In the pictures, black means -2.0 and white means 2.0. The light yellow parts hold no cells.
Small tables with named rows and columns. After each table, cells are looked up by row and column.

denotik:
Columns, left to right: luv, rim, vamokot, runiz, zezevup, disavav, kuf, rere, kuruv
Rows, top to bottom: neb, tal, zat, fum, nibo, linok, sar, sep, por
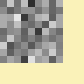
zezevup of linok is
0.0
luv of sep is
0.6
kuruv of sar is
0.0
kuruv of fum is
0.6
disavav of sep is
0.9
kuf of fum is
-0.6
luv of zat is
0.7
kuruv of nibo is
-0.3
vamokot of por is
0.3
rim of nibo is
0.2
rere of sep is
1.2
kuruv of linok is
0.1

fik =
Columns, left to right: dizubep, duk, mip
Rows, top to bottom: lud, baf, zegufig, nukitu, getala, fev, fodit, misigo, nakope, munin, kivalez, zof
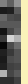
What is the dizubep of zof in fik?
-1.3
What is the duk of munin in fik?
-1.0
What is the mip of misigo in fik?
-0.7
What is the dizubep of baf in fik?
-1.6
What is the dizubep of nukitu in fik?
-0.6
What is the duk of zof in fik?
-1.3
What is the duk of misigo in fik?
-1.1
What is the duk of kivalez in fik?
-0.9
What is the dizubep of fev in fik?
-1.1
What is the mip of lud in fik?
0.3
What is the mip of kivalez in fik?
-0.6
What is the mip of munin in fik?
-0.9
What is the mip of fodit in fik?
-0.3
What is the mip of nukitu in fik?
-0.6
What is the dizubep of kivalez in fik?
0.8
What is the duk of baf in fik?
-1.5
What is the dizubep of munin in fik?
-1.5
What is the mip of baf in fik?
-0.6
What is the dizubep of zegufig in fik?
-0.4
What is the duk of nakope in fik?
-0.8

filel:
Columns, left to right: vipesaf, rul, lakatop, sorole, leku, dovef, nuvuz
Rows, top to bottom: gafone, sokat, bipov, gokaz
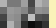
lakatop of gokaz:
0.1
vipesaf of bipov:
-0.9
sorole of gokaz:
-1.3
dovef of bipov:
-0.7
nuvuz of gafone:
0.5
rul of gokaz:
0.8
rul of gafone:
-0.1
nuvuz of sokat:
0.2
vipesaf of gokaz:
-1.2
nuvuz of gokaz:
-1.2
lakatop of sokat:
0.3
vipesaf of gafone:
0.8
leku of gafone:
-0.9
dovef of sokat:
0.3
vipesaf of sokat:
-0.3
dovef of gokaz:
-1.6
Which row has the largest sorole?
gafone

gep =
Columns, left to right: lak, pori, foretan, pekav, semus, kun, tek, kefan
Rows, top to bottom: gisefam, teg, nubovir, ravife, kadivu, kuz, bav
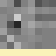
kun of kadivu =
-0.1
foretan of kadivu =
-0.3
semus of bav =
0.1
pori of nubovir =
0.0
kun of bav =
-0.1
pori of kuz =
0.8
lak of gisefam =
0.4
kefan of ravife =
0.3
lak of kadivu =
0.5
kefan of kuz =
0.0
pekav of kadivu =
0.2
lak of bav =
0.3
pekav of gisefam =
0.0
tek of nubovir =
-0.3
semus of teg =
0.5
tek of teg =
0.2
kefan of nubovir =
-0.3
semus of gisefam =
0.3
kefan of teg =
0.1
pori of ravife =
-0.7

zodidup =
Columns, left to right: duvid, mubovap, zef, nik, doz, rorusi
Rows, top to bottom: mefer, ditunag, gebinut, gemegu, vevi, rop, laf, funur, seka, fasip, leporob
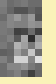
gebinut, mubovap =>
0.1
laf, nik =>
0.5
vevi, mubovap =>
-0.2
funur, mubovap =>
-0.4
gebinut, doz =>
0.4
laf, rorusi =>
0.7
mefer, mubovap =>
-0.3
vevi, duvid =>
-0.1
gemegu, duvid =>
-0.1
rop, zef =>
-0.6
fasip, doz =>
-0.1
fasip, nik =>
0.3
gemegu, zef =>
0.0
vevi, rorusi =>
-1.0
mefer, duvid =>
0.0
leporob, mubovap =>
-0.2
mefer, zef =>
-0.2
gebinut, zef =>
0.4
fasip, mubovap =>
0.1
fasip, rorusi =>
-0.3
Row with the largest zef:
seka

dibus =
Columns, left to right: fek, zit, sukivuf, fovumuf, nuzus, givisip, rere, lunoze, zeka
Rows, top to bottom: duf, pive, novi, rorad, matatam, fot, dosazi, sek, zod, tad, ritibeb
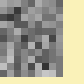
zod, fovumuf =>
0.1
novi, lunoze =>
-0.2
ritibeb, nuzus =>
-0.2
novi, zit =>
-1.1
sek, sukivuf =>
-0.3
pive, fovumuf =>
-0.1
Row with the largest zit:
zod

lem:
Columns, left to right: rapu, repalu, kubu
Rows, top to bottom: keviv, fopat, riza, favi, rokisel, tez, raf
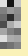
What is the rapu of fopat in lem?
0.0
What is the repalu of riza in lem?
-1.3
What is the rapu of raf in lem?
-0.4
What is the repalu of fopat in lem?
0.4
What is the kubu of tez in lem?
0.6
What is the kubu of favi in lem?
1.2
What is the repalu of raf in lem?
-0.2
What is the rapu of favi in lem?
-0.8
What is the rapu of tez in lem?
1.5
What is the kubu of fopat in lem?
0.2
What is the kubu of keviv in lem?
1.1
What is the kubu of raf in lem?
0.1
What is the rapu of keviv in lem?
1.5
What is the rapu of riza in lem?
-0.3
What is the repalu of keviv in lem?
-1.7
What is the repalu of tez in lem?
0.7
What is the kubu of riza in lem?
0.1
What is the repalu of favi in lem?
0.7
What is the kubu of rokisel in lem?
-0.3
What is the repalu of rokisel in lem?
0.0

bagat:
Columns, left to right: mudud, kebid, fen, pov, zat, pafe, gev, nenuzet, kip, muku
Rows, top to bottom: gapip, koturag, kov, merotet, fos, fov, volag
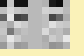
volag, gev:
0.8
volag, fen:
0.4
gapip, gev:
0.8
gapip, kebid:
1.1
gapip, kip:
-1.8
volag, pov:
0.5
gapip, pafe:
0.9
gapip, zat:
0.9
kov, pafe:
0.9
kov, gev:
1.0
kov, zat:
0.9
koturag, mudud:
1.0
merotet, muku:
1.1
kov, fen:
-1.0
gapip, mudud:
-1.7
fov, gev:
0.7
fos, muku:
0.7
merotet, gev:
1.0

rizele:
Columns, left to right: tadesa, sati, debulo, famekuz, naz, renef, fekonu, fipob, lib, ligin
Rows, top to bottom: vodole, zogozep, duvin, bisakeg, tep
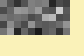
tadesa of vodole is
0.0
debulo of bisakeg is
-0.4
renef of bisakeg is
-0.5
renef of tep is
-1.6
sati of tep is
0.5
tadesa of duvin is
-0.1
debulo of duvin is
-0.2
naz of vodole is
0.0
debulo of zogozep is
0.4
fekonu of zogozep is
-0.6
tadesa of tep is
-0.2
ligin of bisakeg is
0.3
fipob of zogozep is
-0.7
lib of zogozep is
1.2
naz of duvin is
-0.8
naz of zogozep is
0.0
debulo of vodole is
-1.2
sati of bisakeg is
0.2
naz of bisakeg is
0.3

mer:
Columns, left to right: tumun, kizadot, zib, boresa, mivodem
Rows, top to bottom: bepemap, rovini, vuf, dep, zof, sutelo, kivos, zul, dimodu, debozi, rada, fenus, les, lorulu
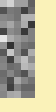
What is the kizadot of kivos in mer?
-1.2
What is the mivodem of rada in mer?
0.3
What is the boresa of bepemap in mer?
0.5
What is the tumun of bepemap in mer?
1.0
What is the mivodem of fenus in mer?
-0.2
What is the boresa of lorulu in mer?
-0.1
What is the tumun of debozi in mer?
0.1
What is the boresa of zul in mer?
-0.7
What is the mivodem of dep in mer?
-1.1
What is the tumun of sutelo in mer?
1.6
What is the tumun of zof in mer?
-0.9
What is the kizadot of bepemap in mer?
1.3

